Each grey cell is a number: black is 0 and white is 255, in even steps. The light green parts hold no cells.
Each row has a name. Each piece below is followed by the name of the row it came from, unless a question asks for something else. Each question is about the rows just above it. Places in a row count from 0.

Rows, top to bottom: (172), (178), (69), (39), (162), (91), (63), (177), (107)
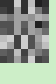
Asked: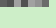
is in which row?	(162)
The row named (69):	[146 121 161 161 146 176 161]
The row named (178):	[ 65  49 161  49 206 121  65]
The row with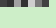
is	(178)
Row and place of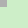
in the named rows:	(69), 5

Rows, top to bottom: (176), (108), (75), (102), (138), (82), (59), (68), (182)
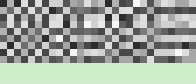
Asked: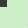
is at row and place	(68), 0
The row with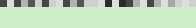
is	(75)
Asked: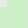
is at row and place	(102), 14
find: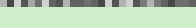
(138)
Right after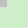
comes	[44]

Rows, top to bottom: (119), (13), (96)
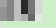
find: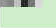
(13)
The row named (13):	[147 133 191  41 118 216]

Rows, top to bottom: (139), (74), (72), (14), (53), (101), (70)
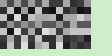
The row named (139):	[157  75 157  75 157  75 169  60  60 169  47  60 145]
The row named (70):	[ 47 195  60 221  47 169 195  47 221  31  75  47  60]
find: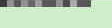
(14)
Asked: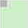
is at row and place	(72), 7
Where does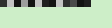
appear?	(74)
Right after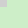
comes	[169]

